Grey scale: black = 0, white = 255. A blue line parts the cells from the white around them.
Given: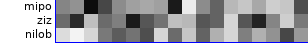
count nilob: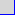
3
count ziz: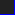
1

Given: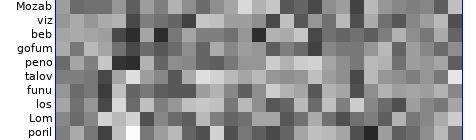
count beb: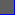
1
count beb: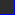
3
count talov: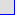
2
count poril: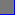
4
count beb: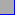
3

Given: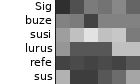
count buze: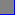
4
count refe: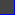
3
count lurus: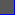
3
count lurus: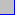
2

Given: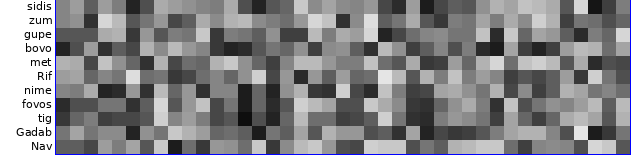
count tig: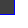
4
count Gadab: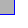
4
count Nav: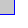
8

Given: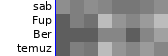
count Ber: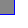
3
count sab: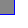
1
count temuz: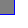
1
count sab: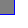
2
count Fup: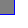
1
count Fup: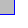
2

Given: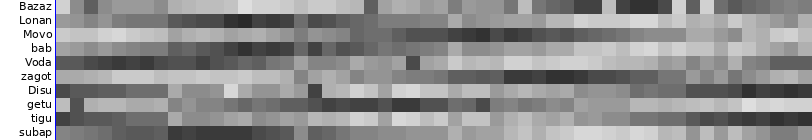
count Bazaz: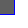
4
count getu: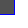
5
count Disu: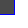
2
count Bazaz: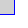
5

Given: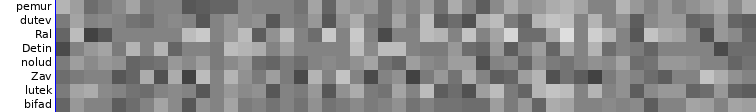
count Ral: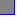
16
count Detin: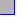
4
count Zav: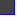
3

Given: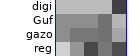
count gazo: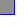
1
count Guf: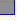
3
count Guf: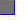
1
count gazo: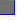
1
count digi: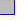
4
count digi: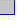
0

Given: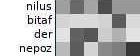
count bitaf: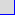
3
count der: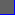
1
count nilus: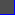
1

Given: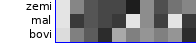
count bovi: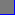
0
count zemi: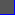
1
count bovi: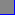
0
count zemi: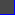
2
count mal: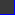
3

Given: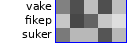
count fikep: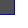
0
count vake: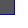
0
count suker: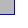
3
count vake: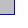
2

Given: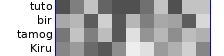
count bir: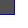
0
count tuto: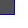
4
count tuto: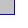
4

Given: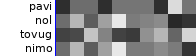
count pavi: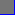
4
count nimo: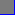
3
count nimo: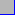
1
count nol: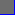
1
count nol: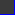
0
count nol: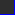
0

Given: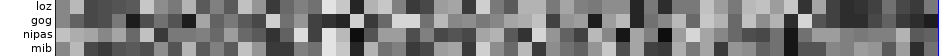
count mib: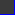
8
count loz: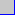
4
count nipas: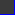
1
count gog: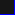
0
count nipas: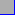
1
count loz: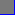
9

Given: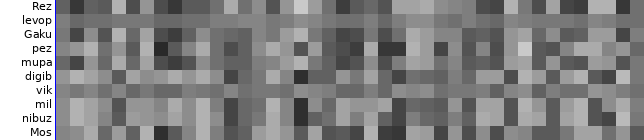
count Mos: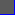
6
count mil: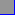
6
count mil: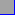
5
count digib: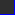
1

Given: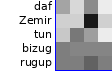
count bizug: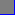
1
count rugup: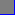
3
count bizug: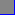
3
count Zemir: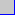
0

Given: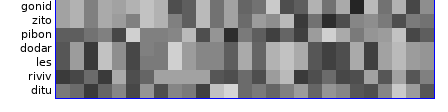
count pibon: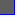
4
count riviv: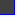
0
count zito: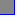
1
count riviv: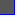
3
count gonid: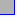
5
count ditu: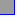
2
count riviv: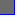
3

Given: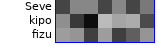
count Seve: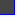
3
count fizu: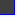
2
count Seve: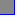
3
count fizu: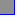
0
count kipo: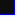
1
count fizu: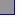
2
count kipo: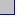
0

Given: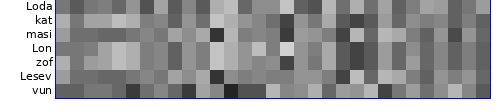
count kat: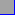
2
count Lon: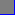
6
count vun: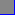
4
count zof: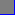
3
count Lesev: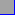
1
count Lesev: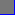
2

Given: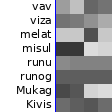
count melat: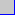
3
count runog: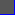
0
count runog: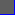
4
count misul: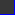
2
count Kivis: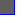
1
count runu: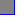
3
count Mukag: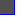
0

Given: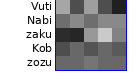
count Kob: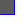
1
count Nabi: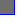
2
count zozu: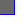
4
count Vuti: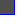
2
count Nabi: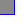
3
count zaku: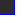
1

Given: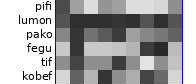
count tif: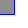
5
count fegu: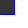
1
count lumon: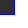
5
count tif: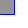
0
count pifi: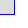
3
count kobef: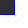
0
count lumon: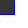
1

